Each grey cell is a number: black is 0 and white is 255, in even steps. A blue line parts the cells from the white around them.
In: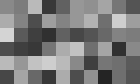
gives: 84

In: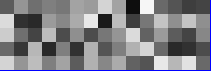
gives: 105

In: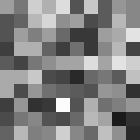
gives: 41

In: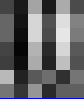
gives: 96

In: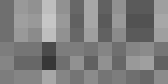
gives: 139
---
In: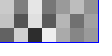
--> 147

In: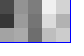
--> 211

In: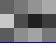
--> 169

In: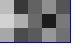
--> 84

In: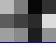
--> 49

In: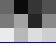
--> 81

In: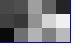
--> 36
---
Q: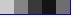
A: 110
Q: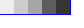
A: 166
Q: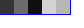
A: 107
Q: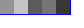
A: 117
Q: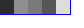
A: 121
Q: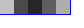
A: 94
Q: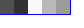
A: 155
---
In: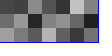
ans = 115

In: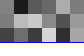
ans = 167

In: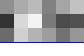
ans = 151

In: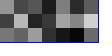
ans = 106

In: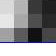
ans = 70

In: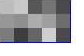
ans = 74

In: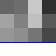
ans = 71

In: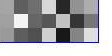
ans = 222

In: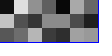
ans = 153

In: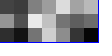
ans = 5
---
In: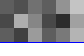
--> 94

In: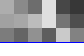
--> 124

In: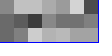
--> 106

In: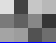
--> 164

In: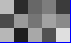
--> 183

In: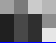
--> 32

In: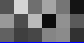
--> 97

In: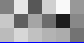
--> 187
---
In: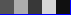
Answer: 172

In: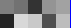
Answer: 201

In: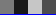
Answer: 122

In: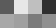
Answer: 191

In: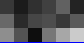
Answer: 167

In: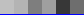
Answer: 180

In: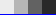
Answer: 182
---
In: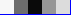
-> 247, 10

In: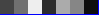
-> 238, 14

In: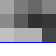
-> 192, 48

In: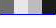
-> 231, 27

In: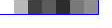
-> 255, 44

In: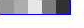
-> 231, 49

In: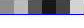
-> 210, 23

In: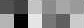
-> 230, 3

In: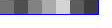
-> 212, 59

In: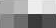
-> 237, 58
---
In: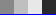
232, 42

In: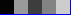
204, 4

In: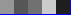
203, 30

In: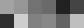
206, 33

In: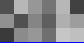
198, 58

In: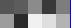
241, 43

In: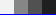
242, 31

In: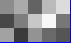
248, 59

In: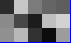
210, 12
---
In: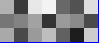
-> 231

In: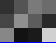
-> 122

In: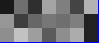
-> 47

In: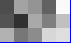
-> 148

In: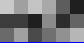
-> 195

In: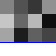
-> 54

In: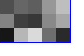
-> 94

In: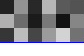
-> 40
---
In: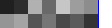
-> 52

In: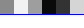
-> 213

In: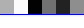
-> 142

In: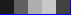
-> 66

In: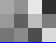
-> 217

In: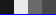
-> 73
